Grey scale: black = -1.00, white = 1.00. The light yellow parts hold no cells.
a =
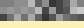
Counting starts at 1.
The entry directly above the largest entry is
0.00
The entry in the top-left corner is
0.00
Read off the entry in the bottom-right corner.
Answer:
-0.33
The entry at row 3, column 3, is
0.32
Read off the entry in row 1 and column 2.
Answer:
0.00
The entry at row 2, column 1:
0.11
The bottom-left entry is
-0.46
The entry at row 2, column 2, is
0.21
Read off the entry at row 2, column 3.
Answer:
0.11
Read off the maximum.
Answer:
0.58

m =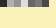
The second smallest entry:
-0.42
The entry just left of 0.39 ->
-0.67
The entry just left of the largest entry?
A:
0.16

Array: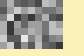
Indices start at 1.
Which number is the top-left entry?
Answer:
-0.08
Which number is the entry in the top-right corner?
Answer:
-0.08
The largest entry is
0.80
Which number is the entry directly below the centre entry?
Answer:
0.38
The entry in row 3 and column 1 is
0.02
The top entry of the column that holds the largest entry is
-0.30
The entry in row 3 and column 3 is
-0.56
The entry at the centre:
0.25
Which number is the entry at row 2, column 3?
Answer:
0.60
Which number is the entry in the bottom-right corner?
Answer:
-0.56
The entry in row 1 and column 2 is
0.38
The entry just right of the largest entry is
0.02
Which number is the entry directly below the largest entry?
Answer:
0.12
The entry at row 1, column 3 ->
-0.20

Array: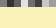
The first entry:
-0.01
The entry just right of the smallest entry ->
-0.24
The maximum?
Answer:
0.77

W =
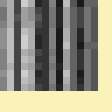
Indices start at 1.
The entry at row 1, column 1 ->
0.12
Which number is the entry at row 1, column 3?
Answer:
-0.46
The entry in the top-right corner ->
-0.22
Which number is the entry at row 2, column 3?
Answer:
-0.46
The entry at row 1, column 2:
0.36
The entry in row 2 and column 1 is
-0.09
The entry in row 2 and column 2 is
0.36
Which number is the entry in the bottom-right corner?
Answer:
-0.33
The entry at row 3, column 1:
-0.09
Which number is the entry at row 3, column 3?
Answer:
-0.33

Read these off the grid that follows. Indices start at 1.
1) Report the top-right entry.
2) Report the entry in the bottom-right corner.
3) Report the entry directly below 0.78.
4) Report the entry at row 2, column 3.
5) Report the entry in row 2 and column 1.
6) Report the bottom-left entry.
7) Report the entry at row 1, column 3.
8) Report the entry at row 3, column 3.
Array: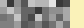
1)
-0.43
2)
-0.10
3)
0.12
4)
0.22
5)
0.22
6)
0.00
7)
0.12
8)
0.54

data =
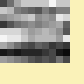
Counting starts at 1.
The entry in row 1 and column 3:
0.32
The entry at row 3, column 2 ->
0.22
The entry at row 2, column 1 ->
0.57
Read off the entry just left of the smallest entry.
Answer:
-0.81
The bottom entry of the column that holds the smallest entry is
-0.44
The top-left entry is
-0.44
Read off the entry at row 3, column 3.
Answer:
0.32
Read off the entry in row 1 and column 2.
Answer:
-0.12
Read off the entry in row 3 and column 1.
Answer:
0.11
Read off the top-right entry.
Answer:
0.57
